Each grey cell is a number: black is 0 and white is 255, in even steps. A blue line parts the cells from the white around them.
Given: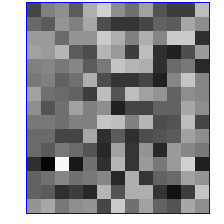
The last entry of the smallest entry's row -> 32
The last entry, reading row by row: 142
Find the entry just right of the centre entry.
69
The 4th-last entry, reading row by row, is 98
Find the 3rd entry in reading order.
142
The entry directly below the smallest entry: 112
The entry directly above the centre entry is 83
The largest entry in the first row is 208
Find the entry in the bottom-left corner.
148
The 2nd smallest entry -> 17
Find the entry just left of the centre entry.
142
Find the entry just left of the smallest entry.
47
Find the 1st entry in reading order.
69
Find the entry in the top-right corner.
189
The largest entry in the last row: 202
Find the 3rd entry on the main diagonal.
106
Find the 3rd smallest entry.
24
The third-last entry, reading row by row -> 83
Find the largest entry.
248
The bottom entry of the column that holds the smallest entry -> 167
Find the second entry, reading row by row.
128
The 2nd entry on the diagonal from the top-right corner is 167
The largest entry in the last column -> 196
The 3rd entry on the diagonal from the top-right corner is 202
